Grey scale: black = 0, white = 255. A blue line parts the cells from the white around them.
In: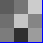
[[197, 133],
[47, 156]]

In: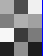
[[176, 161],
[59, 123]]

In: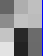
[[193, 188],
[40, 107]]

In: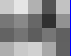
[[137, 103],
[116, 93]]

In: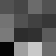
[[81, 65],
[44, 48]]

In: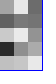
[[121, 116],
[234, 147]]

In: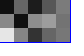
[[16, 142],
[133, 51]]

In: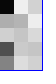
[[180, 238],
[197, 217]]

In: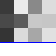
[[91, 200],
[219, 167]]
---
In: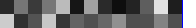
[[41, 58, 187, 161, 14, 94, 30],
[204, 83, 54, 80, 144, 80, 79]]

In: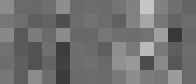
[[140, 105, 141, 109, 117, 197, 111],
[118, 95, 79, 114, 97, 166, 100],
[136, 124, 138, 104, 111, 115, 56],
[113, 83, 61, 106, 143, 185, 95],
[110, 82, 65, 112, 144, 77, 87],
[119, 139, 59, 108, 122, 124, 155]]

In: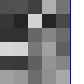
[[79, 64, 116],
[55, 211, 73],
[50, 103, 107],
[214, 119, 96],
[59, 96, 133],
[160, 109, 169]]

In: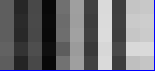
[[94, 72, 112, 64, 62, 200],
[94, 73, 108, 61, 63, 205],
[94, 72, 110, 64, 62, 203],
[98, 78, 93, 57, 72, 218],
[93, 72, 114, 65, 60, 197]]

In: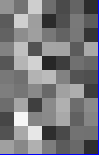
[[148, 206, 74, 44],
[91, 158, 79, 92],
[98, 159, 99, 52],
[130, 82, 164, 169],
[86, 210, 61, 103],
[120, 179, 130, 79],
[126, 137, 161, 60],
[109, 63, 176, 139],
[70, 132, 169, 133],
[82, 231, 73, 113],
[160, 176, 91, 46]]

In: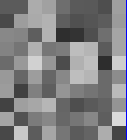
[[91, 172, 110, 89, 159],
[73, 170, 94, 85, 155],
[136, 94, 46, 79, 165],
[131, 177, 124, 181, 165],
[107, 209, 76, 191, 205],
[153, 157, 136, 181, 140],
[156, 128, 149, 116, 186],
[66, 167, 101, 90, 148],
[165, 123, 103, 135, 219],
[72, 92, 118, 100, 69]]
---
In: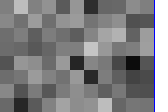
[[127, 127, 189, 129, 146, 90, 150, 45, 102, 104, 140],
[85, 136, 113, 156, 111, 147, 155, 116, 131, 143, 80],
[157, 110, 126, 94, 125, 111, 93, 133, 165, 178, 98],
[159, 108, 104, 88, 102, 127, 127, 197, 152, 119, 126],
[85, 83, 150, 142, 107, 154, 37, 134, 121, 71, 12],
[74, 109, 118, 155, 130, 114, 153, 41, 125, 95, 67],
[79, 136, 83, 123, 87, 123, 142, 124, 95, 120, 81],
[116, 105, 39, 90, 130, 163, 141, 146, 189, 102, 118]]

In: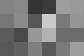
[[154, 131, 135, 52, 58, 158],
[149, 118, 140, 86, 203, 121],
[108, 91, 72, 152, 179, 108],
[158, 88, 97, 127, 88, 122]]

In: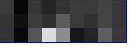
[[54, 58, 7, 54, 37, 51, 60, 58, 67],
[54, 52, 16, 61, 47, 91, 58, 49, 68],
[57, 52, 8, 84, 220, 140, 23, 36, 94]]

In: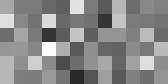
[[129, 168, 123, 123, 104, 95, 226, 123, 89, 183, 108, 136],
[115, 224, 135, 115, 219, 104, 119, 113, 52, 195, 123, 120],
[107, 110, 166, 121, 52, 92, 197, 94, 148, 149, 128, 188],
[187, 150, 152, 134, 252, 174, 88, 143, 101, 98, 139, 120],
[142, 185, 143, 207, 139, 75, 109, 145, 169, 101, 161, 222],
[147, 184, 126, 125, 154, 115, 40, 85, 159, 89, 128, 110]]

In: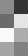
[[52, 139],
[229, 107],
[172, 249],
[128, 164]]

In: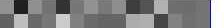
[[116, 146, 32, 143, 115, 51, 119, 146, 121, 142, 62, 84, 177, 111, 109],
[117, 97, 189, 105, 119, 203, 128, 107, 101, 101, 172, 175, 70, 130, 112]]

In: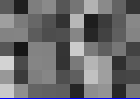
[[53, 90, 31, 126, 138, 86, 117, 179, 138, 99],
[136, 159, 123, 103, 81, 50, 183, 29, 59, 91],
[132, 131, 132, 92, 77, 79, 134, 38, 66, 95],
[66, 87, 22, 131, 130, 52, 204, 122, 95, 119],
[88, 211, 74, 133, 131, 51, 122, 181, 159, 47],
[70, 152, 59, 127, 134, 78, 95, 193, 159, 68],
[119, 202, 143, 100, 97, 95, 37, 142, 148, 40]]
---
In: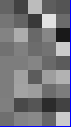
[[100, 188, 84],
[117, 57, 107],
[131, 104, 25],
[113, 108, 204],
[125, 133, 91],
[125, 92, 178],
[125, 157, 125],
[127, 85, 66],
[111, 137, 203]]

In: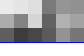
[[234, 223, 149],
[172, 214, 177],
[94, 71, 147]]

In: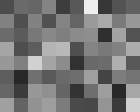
[[77, 102, 60, 238, 83],
[129, 130, 132, 154, 122],
[107, 120, 127, 142, 163],
[165, 93, 185, 132, 130],
[152, 209, 140, 105, 175],
[94, 112, 106, 159, 125],
[102, 152, 101, 110, 40],
[160, 146, 124, 72, 58]]

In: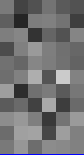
[[122, 81, 90],
[95, 125, 115],
[126, 51, 82],
[76, 154, 112],
[113, 134, 113],
[110, 174, 203],
[158, 112, 90],
[91, 65, 61],
[141, 127, 116],
[108, 163, 158],
[121, 109, 137]]

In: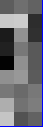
[[93, 98],
[201, 45],
[27, 48],
[33, 89],
[3, 89],
[144, 91],
[120, 120],
[174, 125],
[197, 98]]

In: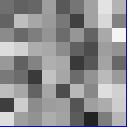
[[112, 102, 88, 162, 179],
[99, 167, 120, 162, 129],
[139, 126, 108, 99, 244],
[221, 173, 140, 76, 147],
[153, 131, 169, 87, 103],
[121, 58, 166, 147, 154],
[189, 99, 77, 136, 208],
[62, 140, 160, 159, 205],
[221, 146, 163, 35, 183]]
